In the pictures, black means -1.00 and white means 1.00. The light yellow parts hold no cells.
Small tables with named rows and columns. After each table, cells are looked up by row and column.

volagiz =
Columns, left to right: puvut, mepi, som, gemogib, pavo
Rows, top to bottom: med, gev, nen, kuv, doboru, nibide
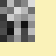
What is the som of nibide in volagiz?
0.17
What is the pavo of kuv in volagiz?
0.10
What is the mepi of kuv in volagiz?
-0.73
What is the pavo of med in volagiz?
0.72
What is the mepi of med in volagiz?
0.47
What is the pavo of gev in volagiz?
-0.12
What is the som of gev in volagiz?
0.71
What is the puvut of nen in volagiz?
-0.58
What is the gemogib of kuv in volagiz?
-0.86
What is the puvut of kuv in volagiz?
-0.48

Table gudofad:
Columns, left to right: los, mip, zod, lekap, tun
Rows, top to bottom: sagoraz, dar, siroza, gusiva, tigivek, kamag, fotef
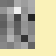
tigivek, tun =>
0.03
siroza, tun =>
-0.72
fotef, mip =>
-0.01
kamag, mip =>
0.41
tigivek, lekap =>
0.19
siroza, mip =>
0.23
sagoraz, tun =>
0.34
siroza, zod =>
-0.47
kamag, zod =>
0.09
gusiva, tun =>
0.03

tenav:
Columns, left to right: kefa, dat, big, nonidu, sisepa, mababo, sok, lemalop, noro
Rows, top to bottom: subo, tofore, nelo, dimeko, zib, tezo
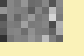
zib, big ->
0.05
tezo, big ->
0.03
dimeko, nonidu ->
0.26
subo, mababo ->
-0.13
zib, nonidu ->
-0.14
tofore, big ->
0.00
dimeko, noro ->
0.39
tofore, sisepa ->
-0.27
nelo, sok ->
0.01
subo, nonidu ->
0.17
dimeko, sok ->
0.05
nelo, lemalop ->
0.67
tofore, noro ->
0.03
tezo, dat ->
-0.08
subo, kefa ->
-0.49
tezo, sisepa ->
0.17

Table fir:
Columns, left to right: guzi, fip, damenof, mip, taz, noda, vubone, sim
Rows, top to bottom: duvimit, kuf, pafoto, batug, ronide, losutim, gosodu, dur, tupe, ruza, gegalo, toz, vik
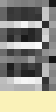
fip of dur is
-0.51
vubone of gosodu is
-0.53
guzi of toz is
0.48
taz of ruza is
-0.49
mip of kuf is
-0.60
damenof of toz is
0.86
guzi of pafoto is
-0.21
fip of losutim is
-0.69
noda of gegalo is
-0.60
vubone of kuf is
0.56
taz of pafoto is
-0.56

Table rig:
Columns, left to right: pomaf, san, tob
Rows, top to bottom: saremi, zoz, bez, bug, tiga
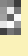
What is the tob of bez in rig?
0.95
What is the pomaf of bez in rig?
0.26
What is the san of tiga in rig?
-0.09
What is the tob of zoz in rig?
-0.06
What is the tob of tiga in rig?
-0.25
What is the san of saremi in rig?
-0.03
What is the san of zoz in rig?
0.84
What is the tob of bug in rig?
0.21
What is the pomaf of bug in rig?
0.80
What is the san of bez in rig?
-0.24
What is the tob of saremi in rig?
-0.54
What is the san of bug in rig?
0.97
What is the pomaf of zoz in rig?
0.21
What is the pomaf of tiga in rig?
-0.50
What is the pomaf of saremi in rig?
0.04

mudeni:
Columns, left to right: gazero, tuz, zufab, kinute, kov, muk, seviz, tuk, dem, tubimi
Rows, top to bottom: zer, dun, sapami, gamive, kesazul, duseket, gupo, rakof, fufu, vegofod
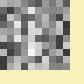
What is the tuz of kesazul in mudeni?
0.20
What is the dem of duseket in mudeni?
-0.50
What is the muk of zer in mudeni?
-0.32
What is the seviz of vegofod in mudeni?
0.56
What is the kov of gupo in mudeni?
0.79
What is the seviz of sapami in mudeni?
0.44

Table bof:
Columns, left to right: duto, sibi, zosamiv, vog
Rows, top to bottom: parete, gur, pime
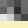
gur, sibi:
0.13
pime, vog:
-0.44
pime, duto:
0.79
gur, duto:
-0.23
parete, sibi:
-0.23
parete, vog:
-0.15
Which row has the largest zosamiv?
pime

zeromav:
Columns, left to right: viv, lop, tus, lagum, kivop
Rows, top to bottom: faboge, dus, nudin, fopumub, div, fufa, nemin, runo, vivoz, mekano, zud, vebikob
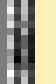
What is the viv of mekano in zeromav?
-0.03
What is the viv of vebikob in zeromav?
-0.03
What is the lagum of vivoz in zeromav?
-0.20
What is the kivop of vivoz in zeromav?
-0.85
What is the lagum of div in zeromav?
0.39
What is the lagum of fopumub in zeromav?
-0.07
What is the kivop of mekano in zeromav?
-0.57
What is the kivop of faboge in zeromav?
-0.60
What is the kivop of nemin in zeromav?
-0.73
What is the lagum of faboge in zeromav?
0.49
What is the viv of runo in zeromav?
-0.03
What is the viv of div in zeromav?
-0.03
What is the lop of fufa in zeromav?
0.52
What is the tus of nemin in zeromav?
-0.57
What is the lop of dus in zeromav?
0.89
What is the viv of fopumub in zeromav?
-0.03
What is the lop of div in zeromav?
0.05
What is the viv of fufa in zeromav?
-0.03
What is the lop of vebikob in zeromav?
0.61
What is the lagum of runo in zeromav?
0.05

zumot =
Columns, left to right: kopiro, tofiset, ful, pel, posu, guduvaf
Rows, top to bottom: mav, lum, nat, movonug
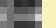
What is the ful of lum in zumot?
-0.35
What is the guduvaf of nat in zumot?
0.62
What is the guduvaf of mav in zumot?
-0.36
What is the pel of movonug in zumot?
-0.58
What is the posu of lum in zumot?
-0.27
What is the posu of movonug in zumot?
-0.54
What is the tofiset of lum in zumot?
-0.10
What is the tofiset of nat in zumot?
-0.13
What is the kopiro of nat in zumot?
0.28
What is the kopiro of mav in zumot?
-0.27
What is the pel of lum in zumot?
-0.36
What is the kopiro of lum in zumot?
0.04
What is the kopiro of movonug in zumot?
-0.04
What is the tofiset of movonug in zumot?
-0.11
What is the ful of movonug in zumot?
-0.59

